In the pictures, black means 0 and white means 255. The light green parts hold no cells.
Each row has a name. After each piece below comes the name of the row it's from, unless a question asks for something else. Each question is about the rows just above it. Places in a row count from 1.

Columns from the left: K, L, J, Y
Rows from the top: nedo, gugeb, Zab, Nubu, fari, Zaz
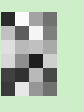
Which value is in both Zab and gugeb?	[192]
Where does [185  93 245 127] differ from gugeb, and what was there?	1, [192]

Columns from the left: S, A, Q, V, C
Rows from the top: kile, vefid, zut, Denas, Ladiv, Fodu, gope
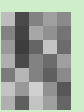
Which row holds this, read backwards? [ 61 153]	zut
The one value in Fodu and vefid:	[145]
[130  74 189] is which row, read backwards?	kile

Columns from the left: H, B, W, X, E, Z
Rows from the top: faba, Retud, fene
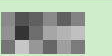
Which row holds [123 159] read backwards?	fene
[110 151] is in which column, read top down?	W
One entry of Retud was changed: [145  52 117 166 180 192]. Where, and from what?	3, [110]
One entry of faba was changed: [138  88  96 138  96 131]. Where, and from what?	2, [82]

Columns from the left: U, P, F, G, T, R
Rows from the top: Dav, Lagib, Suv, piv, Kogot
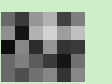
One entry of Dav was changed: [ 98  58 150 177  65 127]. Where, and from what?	1, [105]
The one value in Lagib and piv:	[21]
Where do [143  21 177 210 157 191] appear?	Lagib
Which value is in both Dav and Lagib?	[177]
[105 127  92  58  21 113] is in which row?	piv

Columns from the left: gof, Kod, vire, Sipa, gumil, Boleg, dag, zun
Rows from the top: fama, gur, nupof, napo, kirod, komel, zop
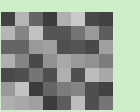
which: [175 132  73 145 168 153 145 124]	napo
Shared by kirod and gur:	[117]
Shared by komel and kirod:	[79]

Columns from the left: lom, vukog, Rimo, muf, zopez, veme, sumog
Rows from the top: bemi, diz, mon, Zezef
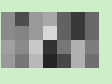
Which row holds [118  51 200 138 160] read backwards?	mon
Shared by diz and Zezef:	[153]
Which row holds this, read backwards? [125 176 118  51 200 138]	mon

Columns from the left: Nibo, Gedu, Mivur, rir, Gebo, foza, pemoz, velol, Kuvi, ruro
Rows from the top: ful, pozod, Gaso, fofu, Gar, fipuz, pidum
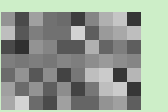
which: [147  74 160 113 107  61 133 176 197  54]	ful
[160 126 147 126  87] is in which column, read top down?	Mivur
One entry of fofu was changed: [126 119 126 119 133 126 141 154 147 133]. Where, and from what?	9, [141]
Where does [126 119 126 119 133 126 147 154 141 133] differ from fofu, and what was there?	7, [141]
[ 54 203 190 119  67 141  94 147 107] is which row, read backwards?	fipuz
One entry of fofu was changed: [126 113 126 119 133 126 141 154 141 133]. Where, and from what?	2, [119]
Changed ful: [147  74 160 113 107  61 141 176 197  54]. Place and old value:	7, [133]

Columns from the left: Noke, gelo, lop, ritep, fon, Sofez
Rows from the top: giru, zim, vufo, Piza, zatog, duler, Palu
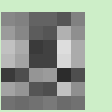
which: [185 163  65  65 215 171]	Piza
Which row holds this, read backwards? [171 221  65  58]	vufo

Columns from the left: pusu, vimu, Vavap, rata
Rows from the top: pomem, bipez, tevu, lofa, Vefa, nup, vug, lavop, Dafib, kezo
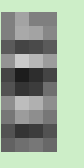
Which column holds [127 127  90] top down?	pusu
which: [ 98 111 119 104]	kezo
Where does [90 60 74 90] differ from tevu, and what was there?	2, [68]
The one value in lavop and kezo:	[119]
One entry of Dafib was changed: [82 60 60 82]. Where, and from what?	2, [52]
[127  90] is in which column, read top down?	pusu
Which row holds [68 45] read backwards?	Vefa

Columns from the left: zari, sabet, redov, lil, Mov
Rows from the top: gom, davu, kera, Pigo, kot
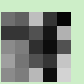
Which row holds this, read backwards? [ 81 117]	Pigo
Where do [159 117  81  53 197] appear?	Pigo
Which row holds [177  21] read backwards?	davu
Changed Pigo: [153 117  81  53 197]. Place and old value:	1, [159]
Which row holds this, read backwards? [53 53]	davu
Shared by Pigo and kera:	[81]

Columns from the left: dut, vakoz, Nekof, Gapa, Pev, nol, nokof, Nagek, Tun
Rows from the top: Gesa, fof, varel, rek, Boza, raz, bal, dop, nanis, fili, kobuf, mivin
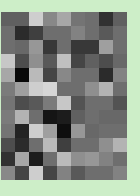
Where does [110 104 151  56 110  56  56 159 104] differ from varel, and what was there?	9, [110]
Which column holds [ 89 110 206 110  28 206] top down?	Nekof
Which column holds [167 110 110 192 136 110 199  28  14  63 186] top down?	Pev

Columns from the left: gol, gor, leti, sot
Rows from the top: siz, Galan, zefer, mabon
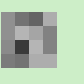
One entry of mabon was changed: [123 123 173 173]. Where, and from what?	2, [115]
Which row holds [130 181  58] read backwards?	zefer
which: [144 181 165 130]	Galan
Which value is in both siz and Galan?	[144]

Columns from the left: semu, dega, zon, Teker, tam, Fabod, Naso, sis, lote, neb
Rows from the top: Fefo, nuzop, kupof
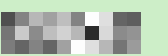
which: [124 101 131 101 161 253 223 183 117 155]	kupof
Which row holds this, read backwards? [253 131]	Fefo
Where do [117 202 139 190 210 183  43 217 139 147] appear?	nuzop
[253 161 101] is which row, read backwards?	kupof
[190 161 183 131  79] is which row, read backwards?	Fefo
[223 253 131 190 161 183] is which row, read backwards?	Fefo

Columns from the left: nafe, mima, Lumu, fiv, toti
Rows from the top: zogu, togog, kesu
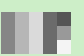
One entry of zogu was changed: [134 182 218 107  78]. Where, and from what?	5, [85]
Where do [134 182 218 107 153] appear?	togog

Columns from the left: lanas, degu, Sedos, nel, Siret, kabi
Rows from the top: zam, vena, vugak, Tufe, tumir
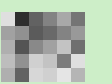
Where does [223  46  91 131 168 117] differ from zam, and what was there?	3, [98]
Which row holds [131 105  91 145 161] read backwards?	vena

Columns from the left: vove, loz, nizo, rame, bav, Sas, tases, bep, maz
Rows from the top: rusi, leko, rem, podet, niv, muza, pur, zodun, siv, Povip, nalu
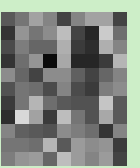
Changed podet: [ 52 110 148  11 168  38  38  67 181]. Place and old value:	8, [59]
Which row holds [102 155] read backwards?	nalu
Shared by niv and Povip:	[140]
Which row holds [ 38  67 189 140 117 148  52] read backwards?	leko
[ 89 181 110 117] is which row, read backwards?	Povip
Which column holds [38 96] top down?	Sas
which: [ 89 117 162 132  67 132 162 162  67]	rusi

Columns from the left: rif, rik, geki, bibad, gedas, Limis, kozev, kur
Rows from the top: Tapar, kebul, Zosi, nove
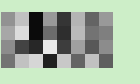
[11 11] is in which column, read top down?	geki
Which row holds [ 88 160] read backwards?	Zosi
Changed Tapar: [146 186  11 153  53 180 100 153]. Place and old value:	2, [193]
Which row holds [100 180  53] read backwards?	Tapar
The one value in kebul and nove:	[115]
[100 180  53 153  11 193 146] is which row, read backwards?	Tapar

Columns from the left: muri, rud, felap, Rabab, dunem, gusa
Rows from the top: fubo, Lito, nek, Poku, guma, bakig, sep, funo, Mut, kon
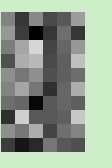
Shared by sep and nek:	[102]
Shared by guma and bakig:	[118]
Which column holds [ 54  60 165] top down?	rud
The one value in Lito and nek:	[151]
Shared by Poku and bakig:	[173]

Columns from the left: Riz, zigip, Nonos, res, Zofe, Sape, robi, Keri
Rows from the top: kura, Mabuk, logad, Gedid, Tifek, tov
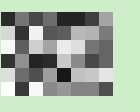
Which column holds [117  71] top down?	robi
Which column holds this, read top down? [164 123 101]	Keri
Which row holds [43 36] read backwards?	Gedid

